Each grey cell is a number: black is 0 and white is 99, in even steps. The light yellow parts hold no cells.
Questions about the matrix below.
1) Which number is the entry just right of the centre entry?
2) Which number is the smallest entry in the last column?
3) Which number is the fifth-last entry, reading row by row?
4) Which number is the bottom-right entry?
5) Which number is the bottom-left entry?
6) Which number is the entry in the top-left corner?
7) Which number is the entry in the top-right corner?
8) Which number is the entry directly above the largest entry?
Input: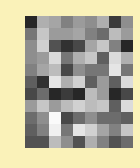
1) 37
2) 15
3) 32
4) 42
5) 32
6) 15
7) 55
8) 60

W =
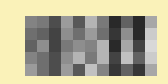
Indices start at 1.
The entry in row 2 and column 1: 43
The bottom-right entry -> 65
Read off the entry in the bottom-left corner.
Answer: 60
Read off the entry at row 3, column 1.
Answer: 38
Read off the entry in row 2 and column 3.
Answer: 26
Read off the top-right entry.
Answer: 65
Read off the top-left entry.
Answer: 51
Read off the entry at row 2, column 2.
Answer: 38
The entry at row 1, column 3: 30
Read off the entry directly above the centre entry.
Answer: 60

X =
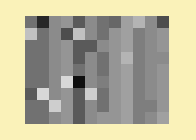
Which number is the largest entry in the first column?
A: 75
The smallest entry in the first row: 15
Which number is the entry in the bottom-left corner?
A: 44
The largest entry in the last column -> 62
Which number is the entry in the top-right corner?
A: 30
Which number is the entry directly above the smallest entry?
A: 44
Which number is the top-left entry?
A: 44
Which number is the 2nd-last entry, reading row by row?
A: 54
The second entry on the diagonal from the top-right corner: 54
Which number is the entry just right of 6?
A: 54
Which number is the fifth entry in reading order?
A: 35
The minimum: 6
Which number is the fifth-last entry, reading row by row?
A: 58
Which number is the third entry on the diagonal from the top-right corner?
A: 49
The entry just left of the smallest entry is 84
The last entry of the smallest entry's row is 58
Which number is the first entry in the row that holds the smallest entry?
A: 44
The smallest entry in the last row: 35
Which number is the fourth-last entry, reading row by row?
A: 62
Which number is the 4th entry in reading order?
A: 58
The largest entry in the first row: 70
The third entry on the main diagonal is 54
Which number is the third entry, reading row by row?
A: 54

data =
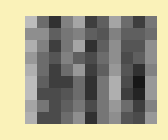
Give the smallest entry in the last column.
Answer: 42
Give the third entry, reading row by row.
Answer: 19
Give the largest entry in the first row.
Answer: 73
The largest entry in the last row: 68
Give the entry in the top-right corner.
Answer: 46
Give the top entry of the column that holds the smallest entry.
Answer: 24
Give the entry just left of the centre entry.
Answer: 59
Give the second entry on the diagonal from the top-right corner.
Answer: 37
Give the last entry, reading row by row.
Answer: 59
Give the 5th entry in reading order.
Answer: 64
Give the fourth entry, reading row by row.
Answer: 50
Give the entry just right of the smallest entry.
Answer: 59
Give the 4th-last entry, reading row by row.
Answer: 55
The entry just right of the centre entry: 37
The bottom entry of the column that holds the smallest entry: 29
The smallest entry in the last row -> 19
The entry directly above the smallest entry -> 19
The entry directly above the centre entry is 29
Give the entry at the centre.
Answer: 24
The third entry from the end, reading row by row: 33
